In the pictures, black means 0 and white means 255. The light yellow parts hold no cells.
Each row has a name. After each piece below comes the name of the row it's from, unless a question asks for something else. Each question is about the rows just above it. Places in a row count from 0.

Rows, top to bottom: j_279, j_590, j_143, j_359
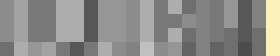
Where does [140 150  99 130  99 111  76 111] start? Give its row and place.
j_359, 11
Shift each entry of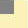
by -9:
[121]
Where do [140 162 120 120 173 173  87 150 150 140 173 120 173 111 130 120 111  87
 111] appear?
j_143
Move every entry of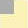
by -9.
[164]
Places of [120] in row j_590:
2 3 11 12 15
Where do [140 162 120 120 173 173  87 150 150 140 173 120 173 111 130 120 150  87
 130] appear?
j_279
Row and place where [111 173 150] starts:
j_359, 0

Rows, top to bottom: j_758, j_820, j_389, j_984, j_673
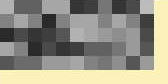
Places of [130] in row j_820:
0 2 4 7 9
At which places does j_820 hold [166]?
1 5 6 8
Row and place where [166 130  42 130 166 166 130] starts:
j_820, 1
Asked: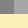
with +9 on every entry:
[139 175]
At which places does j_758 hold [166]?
3 4
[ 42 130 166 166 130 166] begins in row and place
j_820, 3

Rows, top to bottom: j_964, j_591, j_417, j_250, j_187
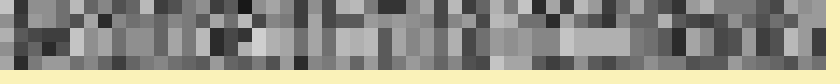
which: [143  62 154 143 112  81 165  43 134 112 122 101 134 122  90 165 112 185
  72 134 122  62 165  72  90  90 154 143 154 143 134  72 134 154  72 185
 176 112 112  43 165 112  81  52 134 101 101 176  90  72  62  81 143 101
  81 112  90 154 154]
j_591
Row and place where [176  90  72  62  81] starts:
j_591, 47
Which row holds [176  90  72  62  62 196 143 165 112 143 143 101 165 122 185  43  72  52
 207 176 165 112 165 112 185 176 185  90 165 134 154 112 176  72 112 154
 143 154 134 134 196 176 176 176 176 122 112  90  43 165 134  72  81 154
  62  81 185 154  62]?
j_417
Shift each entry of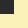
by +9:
[52]
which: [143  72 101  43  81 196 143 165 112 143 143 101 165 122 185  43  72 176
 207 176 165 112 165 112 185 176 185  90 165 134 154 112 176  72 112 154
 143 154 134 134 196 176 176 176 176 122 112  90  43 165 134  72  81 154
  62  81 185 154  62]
j_250
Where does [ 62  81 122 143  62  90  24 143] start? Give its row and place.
j_964, 11

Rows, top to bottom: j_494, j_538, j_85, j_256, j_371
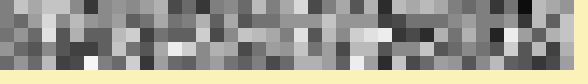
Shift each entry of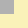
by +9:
[186]
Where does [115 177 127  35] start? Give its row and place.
j_85, 32
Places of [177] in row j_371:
21 22
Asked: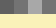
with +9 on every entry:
[105 124 177 124]
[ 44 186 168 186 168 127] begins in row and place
j_494, 27

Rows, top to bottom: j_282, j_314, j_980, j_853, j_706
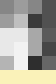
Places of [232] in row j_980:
0 1
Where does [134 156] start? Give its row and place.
j_282, 0
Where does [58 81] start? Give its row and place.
j_314, 2

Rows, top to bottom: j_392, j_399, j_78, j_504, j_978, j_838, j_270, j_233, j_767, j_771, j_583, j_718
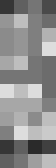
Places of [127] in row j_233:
3
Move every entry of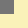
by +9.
[126]
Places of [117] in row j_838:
0 1 2
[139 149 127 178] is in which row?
j_78
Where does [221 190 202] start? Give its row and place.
j_771, 1
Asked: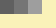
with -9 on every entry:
[ 87 108 149]

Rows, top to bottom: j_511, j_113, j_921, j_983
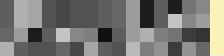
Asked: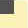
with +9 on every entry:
[91]
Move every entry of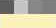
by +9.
[103 205 144 135]
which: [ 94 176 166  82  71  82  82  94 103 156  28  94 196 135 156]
j_113
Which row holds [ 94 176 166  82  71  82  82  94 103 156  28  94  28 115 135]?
j_511

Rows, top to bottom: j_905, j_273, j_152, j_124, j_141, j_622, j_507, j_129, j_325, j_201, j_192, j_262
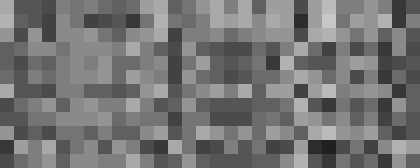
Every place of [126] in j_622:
2 4 11 26
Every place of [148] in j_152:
0 2 6 10 19 20 24 26
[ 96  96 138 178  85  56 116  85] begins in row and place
j_262, 18
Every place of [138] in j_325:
4 5 6 24
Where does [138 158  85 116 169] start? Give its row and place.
j_201, 10

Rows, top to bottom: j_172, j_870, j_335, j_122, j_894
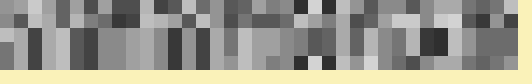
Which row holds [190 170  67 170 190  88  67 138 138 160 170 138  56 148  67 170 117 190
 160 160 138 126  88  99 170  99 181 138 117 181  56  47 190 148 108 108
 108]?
j_335
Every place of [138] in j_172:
20 27 28 30
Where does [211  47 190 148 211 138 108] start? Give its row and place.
j_894, 22

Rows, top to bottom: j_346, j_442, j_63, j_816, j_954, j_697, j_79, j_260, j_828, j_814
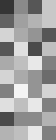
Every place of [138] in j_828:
1 2
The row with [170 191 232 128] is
j_954

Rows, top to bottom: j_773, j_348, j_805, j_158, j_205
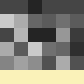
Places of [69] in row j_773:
0 1 3 4 5
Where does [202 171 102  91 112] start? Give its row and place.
j_348, 0
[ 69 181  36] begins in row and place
j_805, 0
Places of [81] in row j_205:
3 5
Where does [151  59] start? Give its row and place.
j_805, 4

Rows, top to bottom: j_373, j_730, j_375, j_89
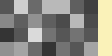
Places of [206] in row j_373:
1
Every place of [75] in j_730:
4 6
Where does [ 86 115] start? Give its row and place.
j_375, 4
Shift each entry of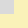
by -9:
[209]
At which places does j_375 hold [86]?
1 4 6

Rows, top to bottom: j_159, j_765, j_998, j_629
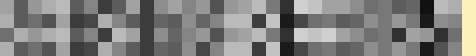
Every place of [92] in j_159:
1 5 8 28
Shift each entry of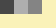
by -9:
[ 62 165 123]
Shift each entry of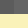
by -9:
[83 92]

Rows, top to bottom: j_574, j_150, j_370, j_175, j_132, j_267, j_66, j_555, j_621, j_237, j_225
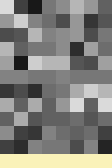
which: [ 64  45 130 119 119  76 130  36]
j_225
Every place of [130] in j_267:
0 1 4
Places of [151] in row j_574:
6
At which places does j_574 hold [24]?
2
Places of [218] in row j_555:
5 7
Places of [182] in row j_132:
3 4
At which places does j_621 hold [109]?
5 7

